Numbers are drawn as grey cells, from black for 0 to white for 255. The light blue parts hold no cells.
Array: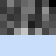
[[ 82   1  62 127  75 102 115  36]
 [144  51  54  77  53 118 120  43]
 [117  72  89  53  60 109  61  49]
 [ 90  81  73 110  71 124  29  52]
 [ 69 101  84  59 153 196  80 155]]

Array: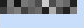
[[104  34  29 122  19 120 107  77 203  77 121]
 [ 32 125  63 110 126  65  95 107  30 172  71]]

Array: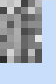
[[125 185 203 190 209  66]
 [202 150  71 213  96 132]
 [104 127 155 143 159  84]
 [141 141 166  91 159 118]
 [ 94 119 156 144 173  74]
 [124 228  90 155 170 102]
 [123 128 144 144 163 103]
 [190  83 132 211 154  86]
 [139  85  45 186 117  78]]

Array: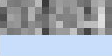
[[177 127 168 126 121 137 142 185  58 134 156 147 151 120 110 164]
 [206 110  96 145 143 113 174 138  83 118 163 132 152 166  78 150]
 [223 119  77 163 151 118 177 113 111 156 129 132 130 165 114 137]
 [220 111 104 146 151 108 142 132 112 150 191 130 123 176 188 190]
 [179 127 160 120 126 151 141 182  68 137 155 154 193 119  67 134]]

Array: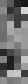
[[ 35  22 117  89]
 [ 72 211 140  50]
 [ 62  69 112  90]
 [ 63 165 116 176]
 [155 152 111 170]
 [167 155 109 137]
 [125 154 138 150]
 [ 95 126  42  72]
 [ 78 196 130  30]
 [101 157  45  30]
 [198  60  70 193]
 [128 146 143 120]]

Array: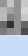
[[146 198 150 196]
 [146 212 184 163]
 [146 199 186 128]
 [146 101 106  50]
 [146  75 123 140]]

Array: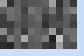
[[100  55 160  49  97  76  86  90  96 161  49]
 [110 127  96 114 102  66 117 104  83 118  64]
 [ 94  75  63 109 101  78  91 106  59  78  65]
 [ 92  64  62  62  87  74  89  93  52  81  81]
 [110 107 138  73 100  59 110  96  90 156  59]
 [ 88 111  61 122  94 169  91 101 125  32 194]
 [ 83  74  44  39  97  69  89  93  58  51 157]]

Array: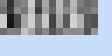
[[104 117 132  50 119 133 203  84 168  94 184 114 182 127]
 [115 131 112  59 138 119 190  61 158 107 179 138 176 111]
 [ 89  83 203  23  73 162 205 126 199  65 169  89 208 177]
 [ 90  81 206  19  74 164 207 123 198  67 164  90 211 178]
 [ 82 148 109 130 124 193 166 109 138  86 112 142 138 142]]
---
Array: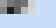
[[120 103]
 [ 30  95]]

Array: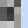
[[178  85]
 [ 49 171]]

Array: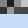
[[ 33 143]
 [153  75]]

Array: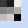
[[ 26 238]
 [143 174]]

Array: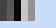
[[87  8]
 [89  9]]

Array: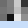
[[127 201]
 [125 191]]

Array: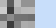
[[ 92 191]
 [ 59 175]]

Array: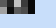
[[ 36 193]
 [ 12  89]]
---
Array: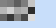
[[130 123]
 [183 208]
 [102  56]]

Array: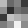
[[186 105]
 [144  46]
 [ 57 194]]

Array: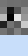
[[117 111]
 [126  21]
 [186   3]]

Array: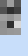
[[105 158]
 [ 81  47]
 [158 148]]

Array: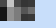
[[ 73 197]
 [ 22 146]
 [ 22 146]]

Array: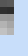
[[ 86  89]
 [ 48  45]
 [154 152]]
